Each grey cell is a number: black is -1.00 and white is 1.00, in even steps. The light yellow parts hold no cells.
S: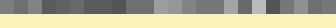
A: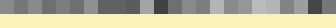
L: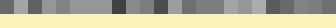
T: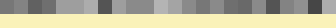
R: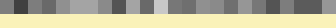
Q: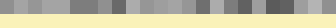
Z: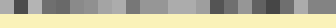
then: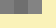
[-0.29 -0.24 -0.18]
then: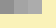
[-0.07  0.18  0.18]
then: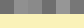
[-0.34 -0.02 -0.29]
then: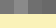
[ 0.08 -0.34  0.03]
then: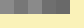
[ 0.08 -0.34  0.03]
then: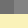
[-0.29 -0.24 -0.18]

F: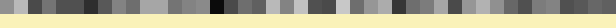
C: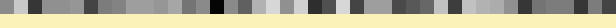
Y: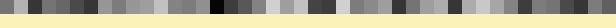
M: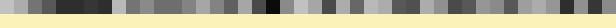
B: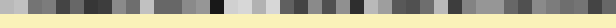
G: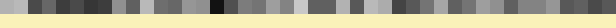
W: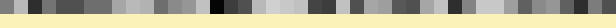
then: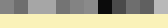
[ 0.03  0.51 -0.37]
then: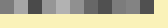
[-0.31 -0.19 -0.25]
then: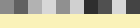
[ 0.24  0.24 -0.42]
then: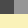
[ 0.40  0.13 -0.19]
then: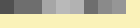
[ 0.51 -0.96 -0.52]
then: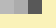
[-0.37  0.35  0.13]

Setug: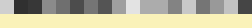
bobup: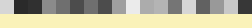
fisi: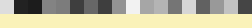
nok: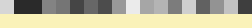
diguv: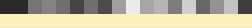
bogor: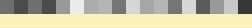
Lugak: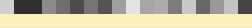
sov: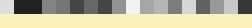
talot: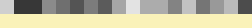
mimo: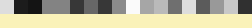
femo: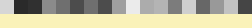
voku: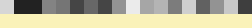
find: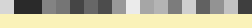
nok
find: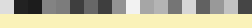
fisi
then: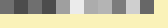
[ 0.20  0.52 -0.46]
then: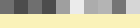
[-0.24  0.20  0.57]
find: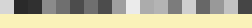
femo
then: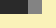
[-0.08 -0.46 -0.19]

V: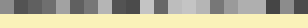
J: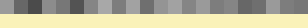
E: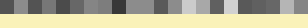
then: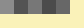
[ 0.04 -0.02 -0.56]
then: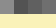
[ 0.27 -0.25 -0.07]
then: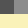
[-0.35 -0.07 -0.41]

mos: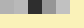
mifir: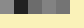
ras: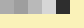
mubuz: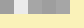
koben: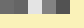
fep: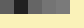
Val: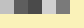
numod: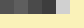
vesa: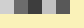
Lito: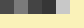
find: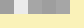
mubuz
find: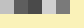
Val
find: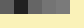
fep
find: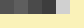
numod

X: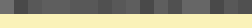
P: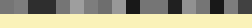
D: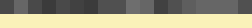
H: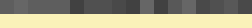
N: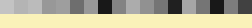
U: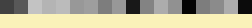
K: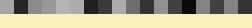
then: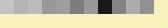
[-0.97 -0.02  0.09]
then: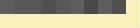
[-0.20 -0.20 -0.43]
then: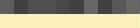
[-0.43 -0.37 -0.31]
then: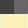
[-0.49 -0.31 -0.20]
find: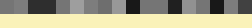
P
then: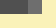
[-0.20 -0.49 -0.37]
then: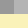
[ 0.35 -0.75 -0.54]

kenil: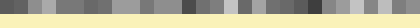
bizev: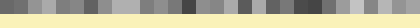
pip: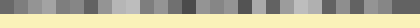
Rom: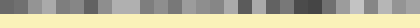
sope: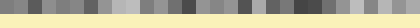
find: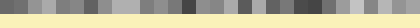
bizev
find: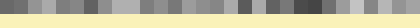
Rom
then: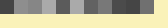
[0.22 0.53 0.05]

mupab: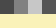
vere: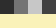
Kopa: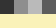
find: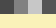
mupab
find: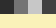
vere

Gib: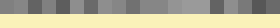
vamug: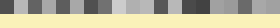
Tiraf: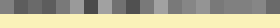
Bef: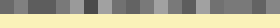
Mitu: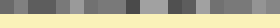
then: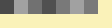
[ 0.05  0.16 -0.05]
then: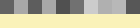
[ 0.44 -0.42 -0.48]
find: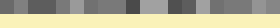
Mitu

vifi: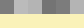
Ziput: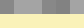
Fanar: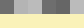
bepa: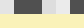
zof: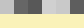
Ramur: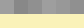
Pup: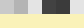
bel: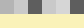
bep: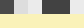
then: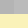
[-0.14 -0.20  0.47]
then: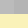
[-0.09 -0.03  0.41]
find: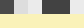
bep
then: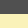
[ 0.73  0.84 -0.37]
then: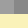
[0.13 0.24 0.19]
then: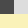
[ 0.84 -0.48 -0.48]

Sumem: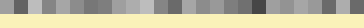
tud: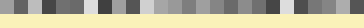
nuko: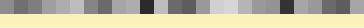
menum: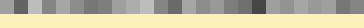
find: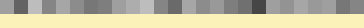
menum
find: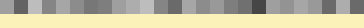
Sumem
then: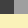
[-0.33  0.63  0.30]

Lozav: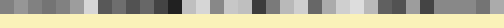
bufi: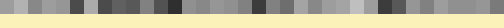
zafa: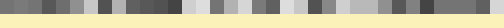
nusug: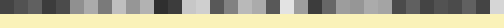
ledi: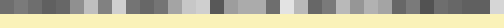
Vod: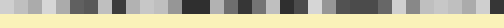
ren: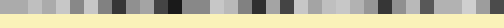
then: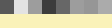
[ 0.29 -0.41 -0.25]
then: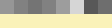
[-0.36 -0.19 -0.47]
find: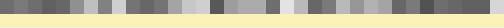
ledi
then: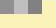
[ 0.62 -0.09 -0.19]
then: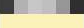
[-0.63  0.40 -0.14]
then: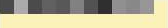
[ 0.13  0.01 -0.53]
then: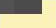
[-0.19  0.62  0.07]

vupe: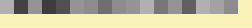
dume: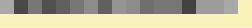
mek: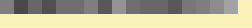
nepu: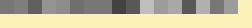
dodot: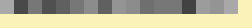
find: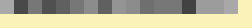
dume
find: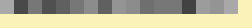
dodot
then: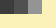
[ 0.10 -0.13  0.10]
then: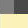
[-0.19 -0.37 -0.13]

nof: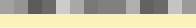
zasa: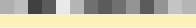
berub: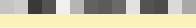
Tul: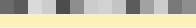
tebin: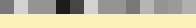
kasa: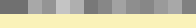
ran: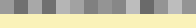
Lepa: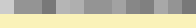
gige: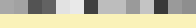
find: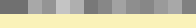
kasa
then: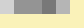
[0.16 0.21 0.37]
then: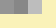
[-0.17  0.16  0.48]

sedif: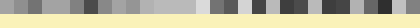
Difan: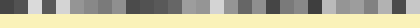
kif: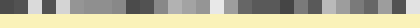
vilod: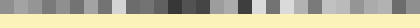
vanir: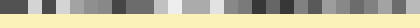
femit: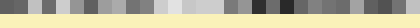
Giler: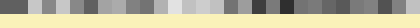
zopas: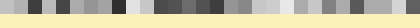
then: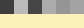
[-0.63  0.77  0.56]
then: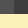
[0.17 0.07 0.56]

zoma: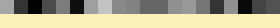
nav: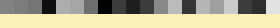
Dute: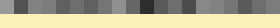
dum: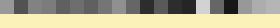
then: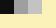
[ 0.07  0.02 -0.20]
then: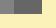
[ 0.13  0.19 -0.08]
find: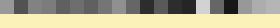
dum
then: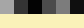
[0.25 0.53 0.07]

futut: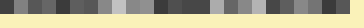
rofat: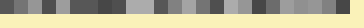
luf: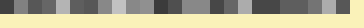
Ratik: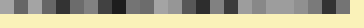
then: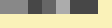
[-0.26 -0.26 -0.09]
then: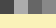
[ 0.41 -0.44 -0.26]
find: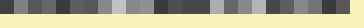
futut
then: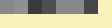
[-0.20  0.35 -0.44]
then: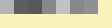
[-0.54 -0.38  0.07]
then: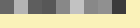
[-0.38  0.07  0.07]

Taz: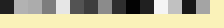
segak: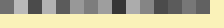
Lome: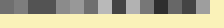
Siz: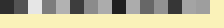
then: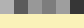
[ 0.35  0.04 -0.41]
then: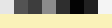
[ 0.51 -0.81  0.29]
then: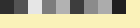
[ 0.35 -0.19  0.14]
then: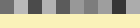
[ 0.04 -0.41 -0.29]
